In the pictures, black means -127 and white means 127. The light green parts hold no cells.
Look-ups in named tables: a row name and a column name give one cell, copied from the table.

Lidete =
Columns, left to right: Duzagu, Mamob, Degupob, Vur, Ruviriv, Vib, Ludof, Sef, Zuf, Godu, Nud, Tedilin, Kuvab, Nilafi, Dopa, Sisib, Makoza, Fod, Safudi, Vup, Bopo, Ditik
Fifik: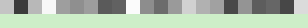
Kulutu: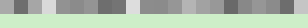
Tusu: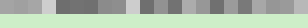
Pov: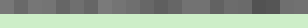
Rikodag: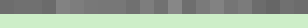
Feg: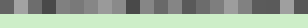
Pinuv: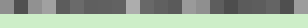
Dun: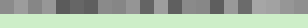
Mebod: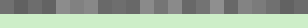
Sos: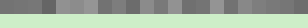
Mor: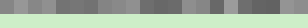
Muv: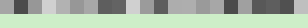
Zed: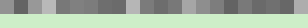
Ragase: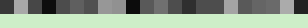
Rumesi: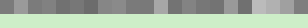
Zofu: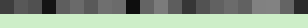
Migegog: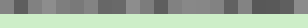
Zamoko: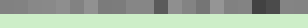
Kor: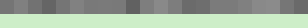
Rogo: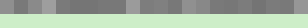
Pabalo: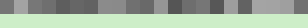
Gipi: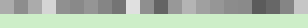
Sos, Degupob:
-8
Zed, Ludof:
-3
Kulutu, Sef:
-17
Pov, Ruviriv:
-25
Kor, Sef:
-5
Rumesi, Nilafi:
3
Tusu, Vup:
22
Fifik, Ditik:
91
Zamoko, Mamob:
2
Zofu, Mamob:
-39
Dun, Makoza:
25
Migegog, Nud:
-3
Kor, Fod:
0
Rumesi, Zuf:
10
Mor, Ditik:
13
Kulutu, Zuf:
-11
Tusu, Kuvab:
-13
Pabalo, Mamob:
35

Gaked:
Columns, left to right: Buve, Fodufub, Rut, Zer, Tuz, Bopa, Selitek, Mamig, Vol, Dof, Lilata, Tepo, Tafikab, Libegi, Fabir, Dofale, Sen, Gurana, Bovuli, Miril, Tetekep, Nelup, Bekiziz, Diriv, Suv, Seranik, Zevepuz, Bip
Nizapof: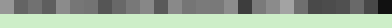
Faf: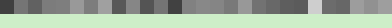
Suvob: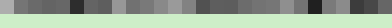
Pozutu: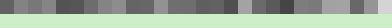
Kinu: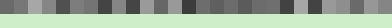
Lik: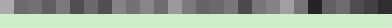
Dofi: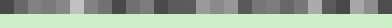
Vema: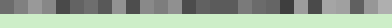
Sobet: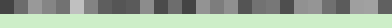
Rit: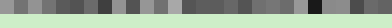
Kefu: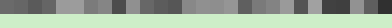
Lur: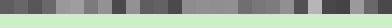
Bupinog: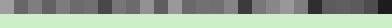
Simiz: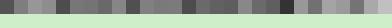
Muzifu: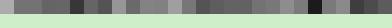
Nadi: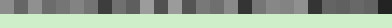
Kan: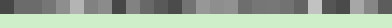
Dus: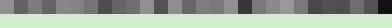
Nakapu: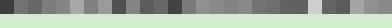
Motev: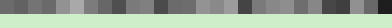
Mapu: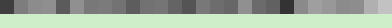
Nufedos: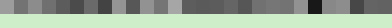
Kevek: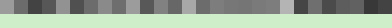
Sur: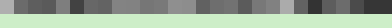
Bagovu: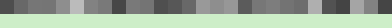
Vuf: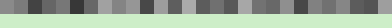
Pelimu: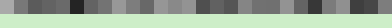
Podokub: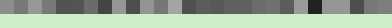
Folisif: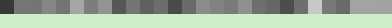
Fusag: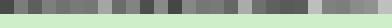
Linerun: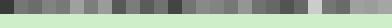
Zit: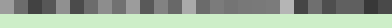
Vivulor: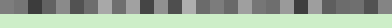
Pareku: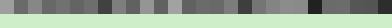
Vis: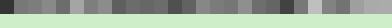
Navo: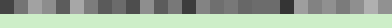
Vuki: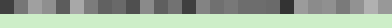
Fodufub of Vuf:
-4
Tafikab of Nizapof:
9
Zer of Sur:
-37
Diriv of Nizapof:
-51
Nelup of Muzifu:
-4
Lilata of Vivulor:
-58
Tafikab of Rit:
40
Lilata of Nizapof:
7
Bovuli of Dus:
-6
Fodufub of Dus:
-28
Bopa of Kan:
52
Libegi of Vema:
-51
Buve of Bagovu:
-49
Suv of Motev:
-64
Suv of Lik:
-19
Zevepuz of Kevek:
-71
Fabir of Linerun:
9
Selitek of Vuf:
-24

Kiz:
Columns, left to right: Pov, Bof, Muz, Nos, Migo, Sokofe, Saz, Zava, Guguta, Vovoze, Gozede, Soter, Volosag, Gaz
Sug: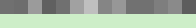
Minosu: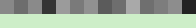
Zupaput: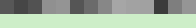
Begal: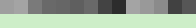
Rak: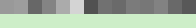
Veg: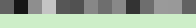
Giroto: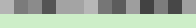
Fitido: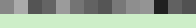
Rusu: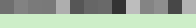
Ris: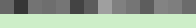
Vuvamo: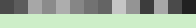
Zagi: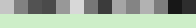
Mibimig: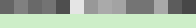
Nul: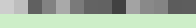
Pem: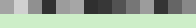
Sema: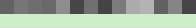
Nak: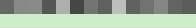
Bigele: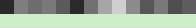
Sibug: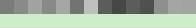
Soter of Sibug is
15
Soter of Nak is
6
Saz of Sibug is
63
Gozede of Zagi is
50
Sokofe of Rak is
84
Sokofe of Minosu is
-5
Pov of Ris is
-25
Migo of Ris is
-10
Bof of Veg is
-105
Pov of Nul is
77
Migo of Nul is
41
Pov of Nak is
-24
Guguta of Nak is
62
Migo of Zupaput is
20
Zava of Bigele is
38
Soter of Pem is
-75
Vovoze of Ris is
-10
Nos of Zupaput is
16
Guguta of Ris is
0
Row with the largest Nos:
Veg

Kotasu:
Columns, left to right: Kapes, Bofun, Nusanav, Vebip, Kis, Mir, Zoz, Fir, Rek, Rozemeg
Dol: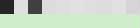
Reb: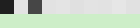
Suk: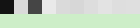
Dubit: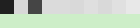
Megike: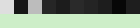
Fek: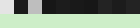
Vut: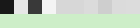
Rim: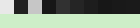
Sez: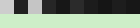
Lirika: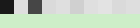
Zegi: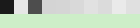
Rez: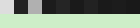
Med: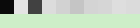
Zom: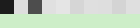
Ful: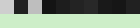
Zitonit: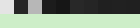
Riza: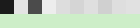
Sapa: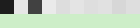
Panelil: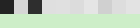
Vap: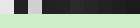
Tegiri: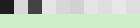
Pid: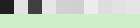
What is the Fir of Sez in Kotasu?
-106
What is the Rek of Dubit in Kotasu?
96
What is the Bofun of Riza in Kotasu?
100
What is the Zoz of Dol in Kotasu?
94
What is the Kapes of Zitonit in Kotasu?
100
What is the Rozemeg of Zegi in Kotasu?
96
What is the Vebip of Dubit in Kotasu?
91
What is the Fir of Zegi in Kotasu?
91
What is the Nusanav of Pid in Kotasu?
-64
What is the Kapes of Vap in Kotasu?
103
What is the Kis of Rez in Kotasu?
-90
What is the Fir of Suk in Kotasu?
99

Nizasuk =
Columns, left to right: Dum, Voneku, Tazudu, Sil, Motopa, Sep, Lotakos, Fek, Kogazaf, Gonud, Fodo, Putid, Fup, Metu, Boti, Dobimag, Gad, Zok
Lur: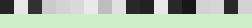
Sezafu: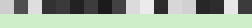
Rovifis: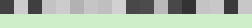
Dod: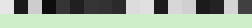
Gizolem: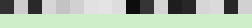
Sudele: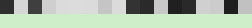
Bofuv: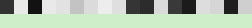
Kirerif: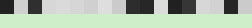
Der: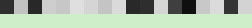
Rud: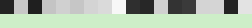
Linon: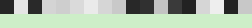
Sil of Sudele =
79
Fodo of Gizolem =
-74
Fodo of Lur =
-93
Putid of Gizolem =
84
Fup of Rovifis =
-55
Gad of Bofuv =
-97
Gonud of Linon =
-87
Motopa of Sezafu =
-69
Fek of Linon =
86
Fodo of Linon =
-79
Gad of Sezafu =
103
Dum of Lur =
-91
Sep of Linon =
90
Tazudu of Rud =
-96
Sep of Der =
95
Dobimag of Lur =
85
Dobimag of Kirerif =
82
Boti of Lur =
82
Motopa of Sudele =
91
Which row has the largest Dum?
Dod

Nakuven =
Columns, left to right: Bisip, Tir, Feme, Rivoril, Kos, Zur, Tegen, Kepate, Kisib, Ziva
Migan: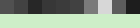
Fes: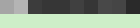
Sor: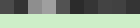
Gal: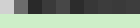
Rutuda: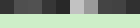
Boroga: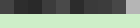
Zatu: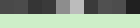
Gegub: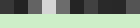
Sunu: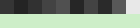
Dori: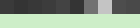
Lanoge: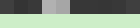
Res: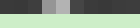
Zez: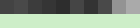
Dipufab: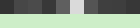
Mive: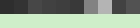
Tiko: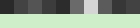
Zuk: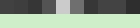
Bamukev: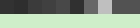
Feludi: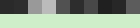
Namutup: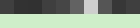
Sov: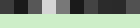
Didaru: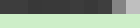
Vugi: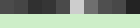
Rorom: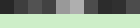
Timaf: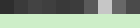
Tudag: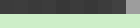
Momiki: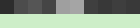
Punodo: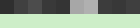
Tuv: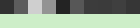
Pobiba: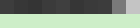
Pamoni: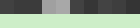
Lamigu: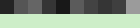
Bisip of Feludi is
-85
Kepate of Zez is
-54
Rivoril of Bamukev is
-63
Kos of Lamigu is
-103
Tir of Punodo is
-63
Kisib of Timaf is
-24
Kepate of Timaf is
70
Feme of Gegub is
-28
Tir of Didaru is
-66
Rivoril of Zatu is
-69
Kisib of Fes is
-58
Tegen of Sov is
-60
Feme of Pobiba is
-75
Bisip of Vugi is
-52
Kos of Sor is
-45
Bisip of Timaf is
-81
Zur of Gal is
-83

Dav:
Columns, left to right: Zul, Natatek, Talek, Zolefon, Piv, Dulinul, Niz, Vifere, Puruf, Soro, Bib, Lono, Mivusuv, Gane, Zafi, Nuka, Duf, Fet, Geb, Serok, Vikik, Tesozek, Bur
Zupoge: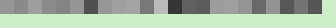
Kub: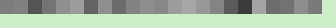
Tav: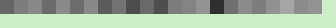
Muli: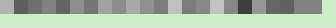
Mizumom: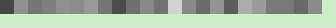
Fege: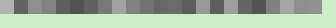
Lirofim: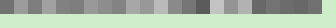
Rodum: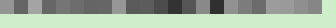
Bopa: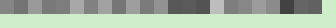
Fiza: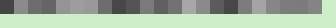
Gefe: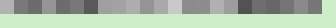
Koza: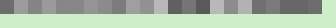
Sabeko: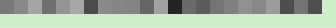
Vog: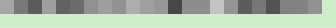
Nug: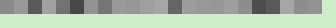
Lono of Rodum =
-51
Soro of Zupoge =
35
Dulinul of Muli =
14
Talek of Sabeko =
36
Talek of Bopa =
26
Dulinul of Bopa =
40
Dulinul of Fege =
-45
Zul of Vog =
37
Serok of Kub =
-18
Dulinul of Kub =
28
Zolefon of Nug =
33
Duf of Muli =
7

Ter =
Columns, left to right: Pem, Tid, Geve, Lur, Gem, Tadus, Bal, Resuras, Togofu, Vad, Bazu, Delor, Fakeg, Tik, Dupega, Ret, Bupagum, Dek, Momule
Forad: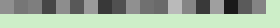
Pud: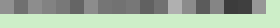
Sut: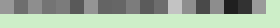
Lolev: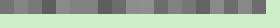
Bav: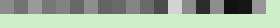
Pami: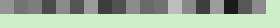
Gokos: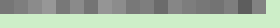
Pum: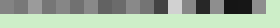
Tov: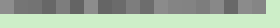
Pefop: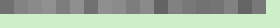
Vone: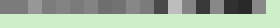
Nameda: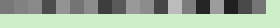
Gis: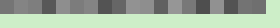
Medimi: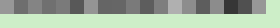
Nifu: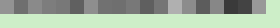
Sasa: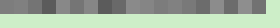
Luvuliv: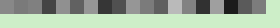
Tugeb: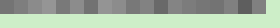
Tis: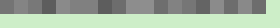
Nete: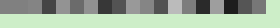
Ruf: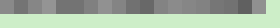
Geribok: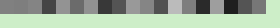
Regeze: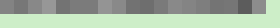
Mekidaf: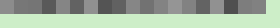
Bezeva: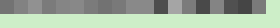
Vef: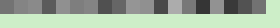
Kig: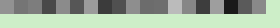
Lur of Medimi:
-15
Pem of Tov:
13
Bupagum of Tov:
-23
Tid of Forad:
-9
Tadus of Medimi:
-39
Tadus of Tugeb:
12
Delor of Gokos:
-20
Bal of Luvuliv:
22
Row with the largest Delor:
Tov

